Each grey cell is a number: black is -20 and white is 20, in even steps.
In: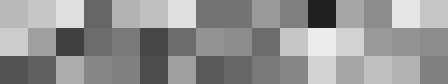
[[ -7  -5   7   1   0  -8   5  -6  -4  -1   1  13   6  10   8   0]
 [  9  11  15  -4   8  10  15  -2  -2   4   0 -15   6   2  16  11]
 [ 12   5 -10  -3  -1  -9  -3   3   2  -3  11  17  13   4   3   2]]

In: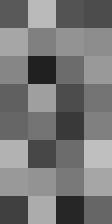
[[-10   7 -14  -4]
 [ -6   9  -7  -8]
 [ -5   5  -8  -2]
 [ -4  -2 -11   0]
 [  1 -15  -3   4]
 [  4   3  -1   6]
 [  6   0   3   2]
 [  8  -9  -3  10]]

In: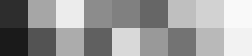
[[-16  -7   7  -5  14   4  -2   9  18]
 [-13   6  17   2   0  -4  10  13  19]]

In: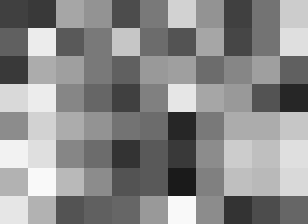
[[-11   7   5  -1  -5   4   5  -3   1   5  -5]
 [-10 -11   6   3  -8  -1  13   3 -10  -2  12]
 [ -5  17  -6  -1  11  -3  -7   6  -9  -2  15]
 [  2  13   7   3  -2  -3 -14  -1   7   7  11]
 [  8  19   9   2  -7  -6 -16   0  10   9  14]
 [ 14  17   1  -4 -10   0  16   6   4  -7 -14]
 [ 16   8  -7  -5  -4   4  19   2 -12  -8  -4]
 [ 18  15   1  -3 -12  -6 -11   2  12  10  15]]

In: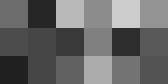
[[-15  -9  -5   7  -2  -7]
 [ -8  -9 -11   0 -13  -6]
 [ -3 -14   9   2  12   3]]

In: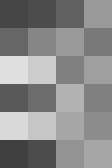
[[-10  -8   3   6]
 [ -9  -8  -5   4]
 [ -6  -3   8   0]
 [ -4   1   4  -1]
 [ 14  11   6   2]
 [ 15  12   0   5]]
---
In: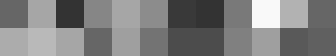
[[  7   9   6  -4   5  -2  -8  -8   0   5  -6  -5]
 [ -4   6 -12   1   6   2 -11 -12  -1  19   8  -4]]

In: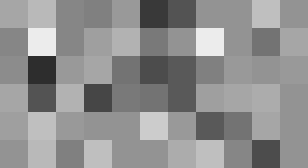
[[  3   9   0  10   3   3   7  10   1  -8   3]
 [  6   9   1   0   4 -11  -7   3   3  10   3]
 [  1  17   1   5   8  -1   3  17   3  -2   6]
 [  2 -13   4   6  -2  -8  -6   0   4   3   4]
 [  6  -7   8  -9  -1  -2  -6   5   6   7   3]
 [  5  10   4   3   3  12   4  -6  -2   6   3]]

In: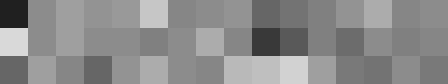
[[ -4   5   1  -4   3   7   2   1   9  10  13   5  -1  -2   2  -1]
 [-15   2   5   3   4  11   1   2   3  -4  -2   0   3   7   1   2]
 [ 14   2   5   2   2   0   2   7   1 -11  -6   0  -3   2   0   1]]

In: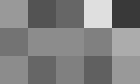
[[  2  -4   0  -5   4]
 [  4  -7  -4  15 -11]
 [ -2   2   2   0   7]]

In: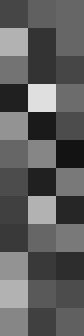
[[  1 -10  -5]
 [ -9  -5  -4]
 [  8 -12  -4]
 [ -2 -12  -9]
 [-15  15  -3]
 [  3 -16  -8]
 [ -4   1 -17]
 [ -8 -15  -1]
 [-10   8 -14]
 [-11  -4  -1]
 [  3 -11 -13]
 [  8  -6  -8]]

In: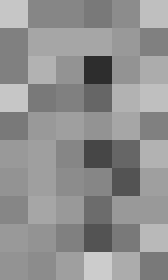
[[  3   2   5  12   7  -1]
 [ 11   1   1  -1   2  10]
 [  0   6   6   6   4   0]
 [  0   8   3 -13   3   7]
 [ 11  -1   0  -4   8  10]
 [ -1   4   5   3   6   0]
 [  4   5   1  -9  -4   8]
 [  3   5   2   1  -7   5]
 [  1   6   4  -3   4   4]
 [  4   3   0  -7  -1   9]]

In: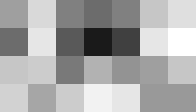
[[ 13   6  12  18  16   4   4]
 [  5  14   0  -3   0  11  15]
 [ -3  16  -6 -16 -10  16  20]
 [ 11  12  -1   8   3   5  11]]

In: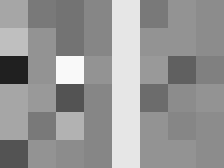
[[ -7   3   2   1  16   3   3   2]
 [  6  -1  -2   1  16  -1   3   2]
 [ 10   3  -2   1  16   3   3   2]
 [-15   3  19   3  16   4  -5   0]
 [  6   4  -7   1  16  -3   2   3]
 [  6  -1   8   1  16   3   1   2]]
